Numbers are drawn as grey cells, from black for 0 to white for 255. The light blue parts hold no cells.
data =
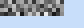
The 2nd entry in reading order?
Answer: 94
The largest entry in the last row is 234
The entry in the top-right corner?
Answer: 64
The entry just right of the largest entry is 108
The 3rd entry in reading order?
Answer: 193
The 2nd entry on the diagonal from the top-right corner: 152
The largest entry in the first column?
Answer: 166
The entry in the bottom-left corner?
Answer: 64
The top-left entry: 139
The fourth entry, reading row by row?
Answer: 52
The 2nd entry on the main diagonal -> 108
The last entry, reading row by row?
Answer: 139
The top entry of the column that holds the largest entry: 108
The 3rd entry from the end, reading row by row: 24

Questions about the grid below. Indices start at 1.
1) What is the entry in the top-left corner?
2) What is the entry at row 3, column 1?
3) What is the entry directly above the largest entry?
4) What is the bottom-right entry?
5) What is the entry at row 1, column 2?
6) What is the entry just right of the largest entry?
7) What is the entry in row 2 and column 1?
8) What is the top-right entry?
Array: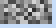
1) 164
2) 135
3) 92
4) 92
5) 180
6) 45
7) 135
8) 196

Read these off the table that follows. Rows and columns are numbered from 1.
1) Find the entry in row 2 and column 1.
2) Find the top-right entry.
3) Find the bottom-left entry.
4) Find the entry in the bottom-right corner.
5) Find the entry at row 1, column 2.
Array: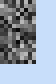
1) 196
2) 155
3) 76
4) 35
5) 61

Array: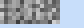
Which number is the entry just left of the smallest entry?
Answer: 142
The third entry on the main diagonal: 127
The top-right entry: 115
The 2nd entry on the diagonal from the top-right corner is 103
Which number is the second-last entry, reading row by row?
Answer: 206
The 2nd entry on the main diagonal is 127
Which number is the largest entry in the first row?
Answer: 194
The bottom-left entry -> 154
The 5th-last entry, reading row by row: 127
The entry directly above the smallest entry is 142
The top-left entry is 167
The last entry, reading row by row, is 182
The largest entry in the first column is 206
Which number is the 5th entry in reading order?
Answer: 154
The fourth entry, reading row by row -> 167
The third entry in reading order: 127
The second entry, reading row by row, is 90
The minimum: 62
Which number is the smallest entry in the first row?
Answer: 78
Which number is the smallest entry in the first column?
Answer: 103

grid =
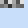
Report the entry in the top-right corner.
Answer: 223
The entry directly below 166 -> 152
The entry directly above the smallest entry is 223
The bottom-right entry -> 98

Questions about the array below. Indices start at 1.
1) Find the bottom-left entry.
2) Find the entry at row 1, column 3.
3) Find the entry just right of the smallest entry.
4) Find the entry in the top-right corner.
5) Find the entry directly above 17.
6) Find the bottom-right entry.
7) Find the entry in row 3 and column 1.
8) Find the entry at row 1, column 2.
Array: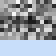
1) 152
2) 179
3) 72
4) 221
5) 85
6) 43
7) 166
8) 152
